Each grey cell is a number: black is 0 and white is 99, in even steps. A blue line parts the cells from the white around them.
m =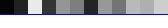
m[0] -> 2
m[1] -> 13
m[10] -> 68
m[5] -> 49

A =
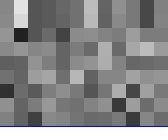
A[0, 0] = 52
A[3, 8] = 41
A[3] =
[53, 58, 52, 54, 39, 48, 41, 68, 41, 65, 73, 60]
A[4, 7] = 67
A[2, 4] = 26
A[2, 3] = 41
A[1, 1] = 84
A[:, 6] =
[73, 72, 55, 41, 57, 38, 33, 51, 41]
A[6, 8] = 67
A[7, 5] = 44
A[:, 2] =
[33, 33, 33, 52, 57, 61, 35, 48, 25]
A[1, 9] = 47
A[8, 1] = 38
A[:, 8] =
[56, 53, 48, 41, 51, 52, 67, 22, 47]
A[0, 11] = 50
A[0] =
[52, 88, 33, 35, 40, 44, 73, 39, 56, 47, 28, 50]
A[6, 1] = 42
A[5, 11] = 58
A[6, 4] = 55
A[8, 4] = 51
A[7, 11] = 54
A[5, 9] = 63
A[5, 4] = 43
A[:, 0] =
[52, 53, 58, 53, 37, 44, 19, 56, 50]
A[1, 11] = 51
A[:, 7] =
[39, 38, 51, 68, 67, 52, 46, 56, 42]
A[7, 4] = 46
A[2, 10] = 48

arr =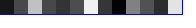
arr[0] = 9
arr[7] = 21

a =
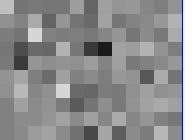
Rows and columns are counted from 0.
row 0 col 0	74
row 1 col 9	51
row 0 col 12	57
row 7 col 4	48
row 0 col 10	52
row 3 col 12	49
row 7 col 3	57
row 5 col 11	66
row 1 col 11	59
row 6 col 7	48
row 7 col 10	63
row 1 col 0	56
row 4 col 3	55
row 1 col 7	63
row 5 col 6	54
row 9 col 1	53
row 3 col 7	10
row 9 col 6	28
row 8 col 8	66
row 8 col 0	50
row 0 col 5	61
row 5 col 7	49
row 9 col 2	60
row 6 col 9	56
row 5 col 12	45
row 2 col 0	48
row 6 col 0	56
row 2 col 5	49
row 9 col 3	63
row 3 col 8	63
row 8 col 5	54
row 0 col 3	46
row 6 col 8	47
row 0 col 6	39
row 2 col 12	66
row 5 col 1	64
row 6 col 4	83

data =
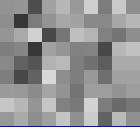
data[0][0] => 57
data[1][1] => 21
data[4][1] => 38
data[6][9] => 61
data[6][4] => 57
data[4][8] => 66
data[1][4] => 65
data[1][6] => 53
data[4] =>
[53, 38, 33, 69, 72, 49, 44, 36, 66, 66]
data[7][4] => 50
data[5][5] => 49
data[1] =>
[55, 21, 48, 57, 65, 63, 53, 53, 65, 71]
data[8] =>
[59, 66, 55, 62, 76, 56, 79, 38, 72, 56]
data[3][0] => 49
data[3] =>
[49, 52, 21, 63, 58, 50, 51, 28, 71, 75]
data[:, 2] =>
[30, 48, 81, 21, 33, 38, 54, 58, 55]
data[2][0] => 58
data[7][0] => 77
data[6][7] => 61

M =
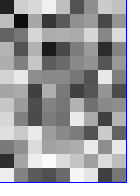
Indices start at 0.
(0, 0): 13
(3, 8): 51
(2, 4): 68
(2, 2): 83
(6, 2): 25
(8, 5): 91
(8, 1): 50
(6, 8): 29
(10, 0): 47
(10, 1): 56
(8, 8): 70
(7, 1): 60
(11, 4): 85
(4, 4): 41
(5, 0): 82
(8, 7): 25
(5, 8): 49
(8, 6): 66
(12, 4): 41
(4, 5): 53
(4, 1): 50
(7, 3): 51
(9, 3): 61
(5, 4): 53
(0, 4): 74
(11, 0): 18
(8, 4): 44
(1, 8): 58
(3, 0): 70
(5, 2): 55
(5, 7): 90
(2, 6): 83
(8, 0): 83
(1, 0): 73

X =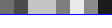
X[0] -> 43
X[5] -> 91
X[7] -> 11
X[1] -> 29

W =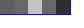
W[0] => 37
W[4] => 18
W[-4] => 40
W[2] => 76

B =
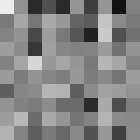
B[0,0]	92
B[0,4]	16
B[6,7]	63
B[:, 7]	[58, 76, 78, 60, 71, 53, 63, 66, 70, 59]
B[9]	[69, 51, 37, 47, 40, 53, 32, 59, 25, 54]
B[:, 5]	[58, 39, 33, 50, 58, 59, 37, 41, 45, 53]
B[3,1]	54
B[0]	[92, 56, 16, 31, 16, 58, 24, 58, 7, 50]
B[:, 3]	[31, 66, 61, 62, 59, 52, 71, 54, 66, 47]
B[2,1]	57
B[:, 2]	[16, 46, 28, 21, 83, 57, 54, 48, 42, 37]
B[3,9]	57
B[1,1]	65
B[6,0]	37
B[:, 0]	[92, 47, 51, 61, 50, 60, 37, 57, 61, 69]
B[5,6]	48
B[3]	[61, 54, 21, 62, 52, 50, 51, 60, 44, 57]
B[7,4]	41
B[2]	[51, 57, 28, 61, 47, 33, 13, 78, 31, 44]
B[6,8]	61
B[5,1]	48
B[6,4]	69
